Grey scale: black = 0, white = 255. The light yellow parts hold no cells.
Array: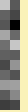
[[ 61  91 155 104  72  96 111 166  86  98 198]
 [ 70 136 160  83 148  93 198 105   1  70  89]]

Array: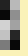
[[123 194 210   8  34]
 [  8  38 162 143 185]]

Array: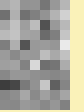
[[138 134  61 136 159 155 126 186 166 112 170]
 [136 142  71 151 163 138 175 195 193 176 181]
 [153 167 122 151 130 154  84 164 158 113 147]
 [148 138 146 144 216 152 153 161 188 128 148]
 [137 160 198 140 111 189 155 107  82 147 118]
 [150 141  96 135 117 169 150 127 153 179 152]
 [129 165 133 141 172 193 234 197 184 209 182]]

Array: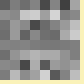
[[124 137 111 131 110 115 143  94]
 [185 133 148 129 154 153 137 125]
 [140  72 166 131  99 138 198 110]
 [161 173 180 124 136  73 205 131]
 [209  89 170 121 111 107 159  73]
 [ 89 155 170 120 107 131 212 132]
 [131 146 146 123 170 154 125  64]
 [189 159 127 127 203 190 136 164]]

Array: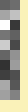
[[160 169  63  50 101 204 117 254 165  98]
 [130  87  79 156 146  73  97  56 193 109]]

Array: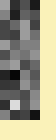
[[129  47  95  54  35 134  79 155  71  69 131 163]
 [ 55 219  92  58   6 156 128 102  63 104  31  47]
 [ 66  85  76 145 129  75 116 129 156 156  98  80]
 [ 18 145 136 104  87 104 146 128 112  65  81  26]]

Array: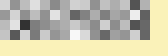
[[196 187 152 213]
 [ 89 226 211 147]
 [209  50 143 189]
 [122 126 189 223]
 [202 142 145 182]
 [149 162 226 138]
 [168 174 175 171]
 [248 201 101 209]
 [217 174 130 203]
 [145 140 173 145]
 [104 207 127 193]
 [160 141 166 174]
 [149 189 153 196]
 [207  83 237  84]
 [102 104  97 178]]

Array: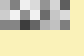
[[132 205 192]
 [133 242 129]
 [ 61 142 239]
 [101 241 218]
 [177 108 148]
 [193 198 213]
 [126 218  94]]

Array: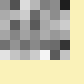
[[226 113 165 184 171 147]
 [196 147 134  93 184  82]
 [176 111 162 168 204 220]
 [203 137 141  90 105 183]
 [244 112 172 168 175 127]
 [ 91 108 152 184 141 140]
 [195  52 167 204 184  30]]
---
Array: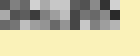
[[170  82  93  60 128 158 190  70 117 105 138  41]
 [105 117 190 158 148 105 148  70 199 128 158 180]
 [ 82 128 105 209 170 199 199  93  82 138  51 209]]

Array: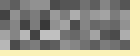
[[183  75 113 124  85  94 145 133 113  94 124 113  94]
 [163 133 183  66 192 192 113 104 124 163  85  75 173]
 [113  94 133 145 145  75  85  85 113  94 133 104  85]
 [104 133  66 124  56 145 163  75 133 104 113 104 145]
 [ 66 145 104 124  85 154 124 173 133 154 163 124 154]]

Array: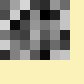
[[214  10  74 150 117 150 196]
 [205 129  96 140  53 107  62]
 [117  74  62 172  86 140  31]
 [ 96 162 214  62  43 150 107]
 [ 74 205  21 140   0  31 196]
 [ 43 129 172  86  10 184 196]]

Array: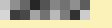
[[214  60  72 164 114 185 124  49 204]
 [195 143 103  38  84 133 114 143  93]]

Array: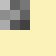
[[191  98 119]
 [171  86  65]
 [141 151  98]]

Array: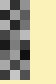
[[186  49 146]
 [177  37 115]
 [168  68 146]
 [103 158  16]
 [ 68 135 186]
 [ 58 197  80]
 [ 37 158  92]
 [ 25 125  58]]

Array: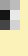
[[160 188]
 [ 69 210]
 [ 20 233]]

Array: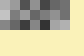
[[195 125 155 103 125 145 113]
 [177 155  82 145  70 103 113]
 [134 103  61 134  51 165 177]]

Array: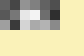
[[159  58 212 170 179 138]
 [ 98  70 147 128  98  79]
 [ 88 119 231 243 110  47]]
